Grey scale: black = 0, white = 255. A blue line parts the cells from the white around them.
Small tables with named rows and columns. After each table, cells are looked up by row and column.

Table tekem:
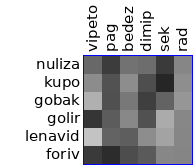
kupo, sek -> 38
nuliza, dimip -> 109
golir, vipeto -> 53
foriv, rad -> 133
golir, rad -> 135
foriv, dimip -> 90
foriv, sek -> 135
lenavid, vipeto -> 195
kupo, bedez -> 141
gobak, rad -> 150
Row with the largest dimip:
lenavid

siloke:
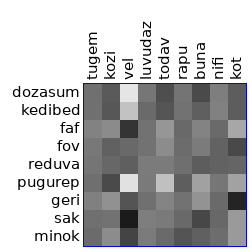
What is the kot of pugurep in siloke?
162
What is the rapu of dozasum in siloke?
116
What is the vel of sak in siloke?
27
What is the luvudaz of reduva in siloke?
123
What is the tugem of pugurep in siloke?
111
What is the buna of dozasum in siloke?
74
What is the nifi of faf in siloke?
106
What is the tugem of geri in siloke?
128
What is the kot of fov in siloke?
73
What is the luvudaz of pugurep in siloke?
122
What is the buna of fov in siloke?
123
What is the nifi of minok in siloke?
109

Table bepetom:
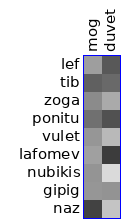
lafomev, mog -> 160
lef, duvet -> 88
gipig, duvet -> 147
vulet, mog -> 150
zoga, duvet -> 170
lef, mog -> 158
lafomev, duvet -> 60
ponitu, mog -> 112
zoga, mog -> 139
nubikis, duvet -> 218

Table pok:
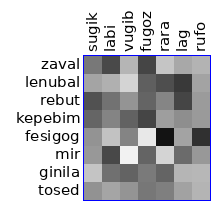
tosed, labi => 165
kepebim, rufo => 154
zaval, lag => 168
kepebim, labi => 132
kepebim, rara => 158
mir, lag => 107
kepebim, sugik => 101
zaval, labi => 73
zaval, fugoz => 69
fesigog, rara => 19
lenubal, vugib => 212
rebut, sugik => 81
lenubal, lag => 57
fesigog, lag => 163
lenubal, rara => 78
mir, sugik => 152

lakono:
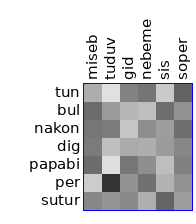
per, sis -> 178
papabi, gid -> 118
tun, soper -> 99
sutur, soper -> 158
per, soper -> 146
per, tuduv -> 52
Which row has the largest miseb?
per

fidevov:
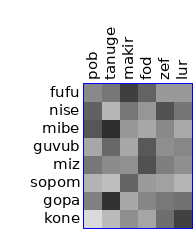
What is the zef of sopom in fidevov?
161
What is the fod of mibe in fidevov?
167
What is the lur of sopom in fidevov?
181
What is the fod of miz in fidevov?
81
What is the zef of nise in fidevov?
82
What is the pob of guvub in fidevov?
167
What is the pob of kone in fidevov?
218
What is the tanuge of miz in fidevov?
139
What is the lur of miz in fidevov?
143
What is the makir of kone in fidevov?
143
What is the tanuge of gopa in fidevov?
50
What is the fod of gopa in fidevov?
134
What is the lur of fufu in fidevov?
153
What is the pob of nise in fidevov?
97
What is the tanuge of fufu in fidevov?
119
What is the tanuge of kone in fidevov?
187
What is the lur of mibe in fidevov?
169
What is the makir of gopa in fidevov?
168

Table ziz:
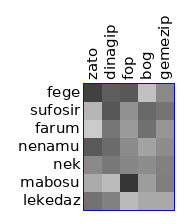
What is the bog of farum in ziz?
112
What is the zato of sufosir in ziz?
182
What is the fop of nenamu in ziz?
139
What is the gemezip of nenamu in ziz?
141
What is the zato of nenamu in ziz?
89
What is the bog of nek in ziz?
141
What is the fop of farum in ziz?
154
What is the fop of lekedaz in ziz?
186
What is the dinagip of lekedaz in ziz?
129
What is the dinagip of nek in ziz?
120

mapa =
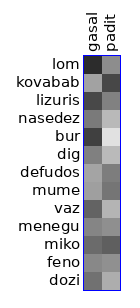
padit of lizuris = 129
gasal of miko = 107
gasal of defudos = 164
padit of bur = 225
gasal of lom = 44
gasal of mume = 159
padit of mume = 117
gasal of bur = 64
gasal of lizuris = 72
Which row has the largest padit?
bur

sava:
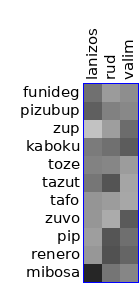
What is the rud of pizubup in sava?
129
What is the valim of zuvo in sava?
90
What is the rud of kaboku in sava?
112
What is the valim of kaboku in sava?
92
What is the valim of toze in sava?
156
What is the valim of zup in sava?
108
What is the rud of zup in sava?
158
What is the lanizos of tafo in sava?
149
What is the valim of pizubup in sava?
136
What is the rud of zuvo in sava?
171
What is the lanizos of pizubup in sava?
95
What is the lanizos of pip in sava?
158
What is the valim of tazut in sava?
165

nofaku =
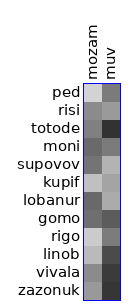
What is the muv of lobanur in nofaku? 171
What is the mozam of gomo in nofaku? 111
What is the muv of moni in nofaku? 123
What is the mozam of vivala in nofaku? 139
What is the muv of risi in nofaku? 154
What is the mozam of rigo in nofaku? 203
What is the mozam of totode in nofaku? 128
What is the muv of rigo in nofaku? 124
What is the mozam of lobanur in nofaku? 105
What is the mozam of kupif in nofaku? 192
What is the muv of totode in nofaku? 50
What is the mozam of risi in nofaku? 139
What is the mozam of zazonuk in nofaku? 153
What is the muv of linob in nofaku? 75
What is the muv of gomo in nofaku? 92
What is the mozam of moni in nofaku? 106
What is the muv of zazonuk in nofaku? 54
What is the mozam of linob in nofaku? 186

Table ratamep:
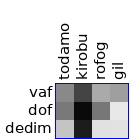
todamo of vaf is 137
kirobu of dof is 10
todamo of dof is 121
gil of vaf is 159
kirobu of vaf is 68
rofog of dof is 119
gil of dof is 232
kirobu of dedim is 28
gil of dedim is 226
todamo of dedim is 196
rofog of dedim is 225
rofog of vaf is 170

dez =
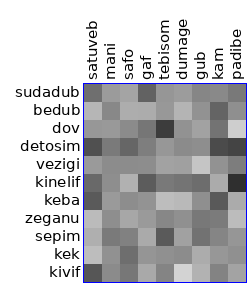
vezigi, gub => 197
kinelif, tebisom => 121
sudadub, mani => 155
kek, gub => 172
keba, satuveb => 90
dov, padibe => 206
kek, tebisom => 144
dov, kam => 115
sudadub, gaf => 98
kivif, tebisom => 132
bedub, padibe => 143
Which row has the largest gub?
vezigi

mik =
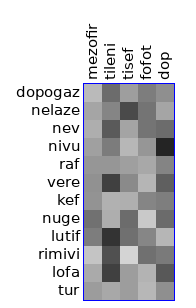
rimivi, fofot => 112
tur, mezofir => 156
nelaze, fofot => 116
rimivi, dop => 122
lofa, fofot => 179
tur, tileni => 168
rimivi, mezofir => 196
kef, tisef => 175

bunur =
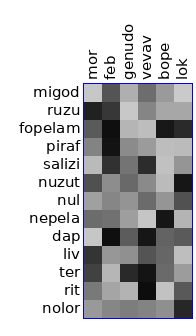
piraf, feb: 19
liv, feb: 151
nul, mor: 160
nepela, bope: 22
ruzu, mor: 33
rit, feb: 165
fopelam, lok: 42
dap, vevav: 22
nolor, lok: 39
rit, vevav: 13
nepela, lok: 180
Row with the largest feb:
ter

